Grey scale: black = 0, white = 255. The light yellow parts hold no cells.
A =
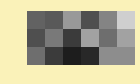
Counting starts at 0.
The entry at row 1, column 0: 79
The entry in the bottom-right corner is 141
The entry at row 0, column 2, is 153
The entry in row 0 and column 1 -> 89
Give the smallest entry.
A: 29

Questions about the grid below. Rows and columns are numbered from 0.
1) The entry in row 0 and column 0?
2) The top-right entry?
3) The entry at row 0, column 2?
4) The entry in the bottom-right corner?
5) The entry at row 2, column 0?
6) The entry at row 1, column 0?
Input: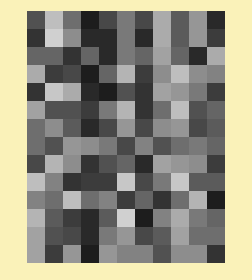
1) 81
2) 41
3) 110
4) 51
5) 101
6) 51

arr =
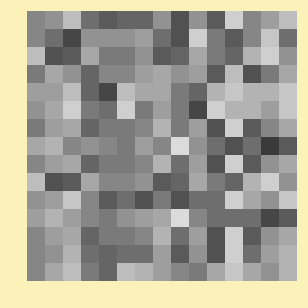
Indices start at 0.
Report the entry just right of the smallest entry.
90
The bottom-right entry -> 179
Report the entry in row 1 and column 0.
134
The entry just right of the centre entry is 219
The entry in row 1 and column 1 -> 110
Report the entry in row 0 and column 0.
134
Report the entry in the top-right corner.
189
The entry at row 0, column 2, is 189
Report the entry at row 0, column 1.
146
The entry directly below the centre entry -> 179
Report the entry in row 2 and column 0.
189
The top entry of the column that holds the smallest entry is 158
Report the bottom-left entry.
134
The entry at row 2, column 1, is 81
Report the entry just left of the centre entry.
158
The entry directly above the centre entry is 179
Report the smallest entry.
58
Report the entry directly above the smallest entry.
134
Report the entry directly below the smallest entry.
146

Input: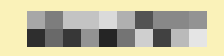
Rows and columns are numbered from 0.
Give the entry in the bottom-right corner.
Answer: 229
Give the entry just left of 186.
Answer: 65
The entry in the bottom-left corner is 46
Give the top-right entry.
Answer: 147
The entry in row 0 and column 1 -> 125
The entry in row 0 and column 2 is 195

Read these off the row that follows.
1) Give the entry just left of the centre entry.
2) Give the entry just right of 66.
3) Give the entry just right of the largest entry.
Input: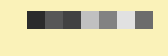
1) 66
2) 192
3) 108

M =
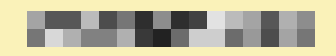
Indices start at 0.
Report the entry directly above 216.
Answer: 87
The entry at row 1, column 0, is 118
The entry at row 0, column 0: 164
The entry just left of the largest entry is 66
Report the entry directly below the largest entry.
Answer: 206
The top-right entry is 141
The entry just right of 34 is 108
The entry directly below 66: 206

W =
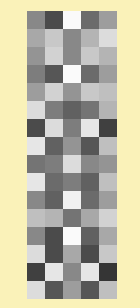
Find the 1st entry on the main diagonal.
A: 136
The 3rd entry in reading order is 250
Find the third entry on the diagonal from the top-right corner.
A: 136
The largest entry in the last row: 220
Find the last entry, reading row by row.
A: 191
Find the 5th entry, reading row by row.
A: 157
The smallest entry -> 53
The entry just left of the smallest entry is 230
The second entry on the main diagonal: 200
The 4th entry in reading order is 107
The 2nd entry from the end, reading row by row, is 86
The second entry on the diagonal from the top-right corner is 180

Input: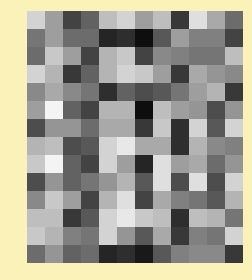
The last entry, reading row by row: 56
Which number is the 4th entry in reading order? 98
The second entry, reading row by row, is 158
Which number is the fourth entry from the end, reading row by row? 128
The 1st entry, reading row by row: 211
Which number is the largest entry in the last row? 149
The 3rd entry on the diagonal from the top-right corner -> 117
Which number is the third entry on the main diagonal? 158
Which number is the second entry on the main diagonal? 158
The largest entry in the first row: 223
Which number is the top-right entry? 108
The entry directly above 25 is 88
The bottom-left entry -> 108
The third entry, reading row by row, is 67
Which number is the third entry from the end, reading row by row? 137
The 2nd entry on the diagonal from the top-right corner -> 128

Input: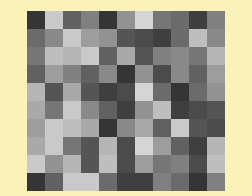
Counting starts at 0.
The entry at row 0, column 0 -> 53
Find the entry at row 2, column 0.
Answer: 118
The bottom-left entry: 53
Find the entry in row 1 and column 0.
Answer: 107
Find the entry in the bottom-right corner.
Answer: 128
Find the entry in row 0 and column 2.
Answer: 97
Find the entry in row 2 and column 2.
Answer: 181
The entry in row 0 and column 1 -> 201
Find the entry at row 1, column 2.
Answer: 201
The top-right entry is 128
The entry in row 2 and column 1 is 190
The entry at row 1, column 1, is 137
